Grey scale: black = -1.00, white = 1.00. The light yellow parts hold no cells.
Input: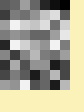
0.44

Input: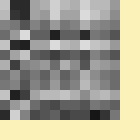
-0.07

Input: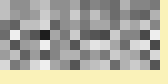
-0.33

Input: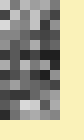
0.04

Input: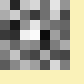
-0.02

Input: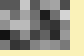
-0.05

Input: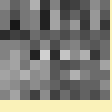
-0.15

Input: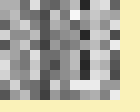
0.84

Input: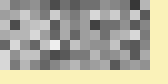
0.14
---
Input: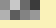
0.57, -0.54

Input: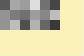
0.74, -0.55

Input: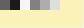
0.92, -0.79

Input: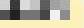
0.89, -0.73

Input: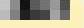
0.54, -0.85

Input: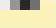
0.86, -0.68

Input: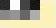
0.98, -0.83
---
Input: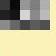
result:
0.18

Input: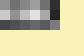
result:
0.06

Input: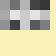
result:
0.41

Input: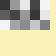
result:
0.81

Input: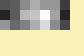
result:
0.09

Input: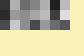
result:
-0.15

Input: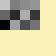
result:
0.09
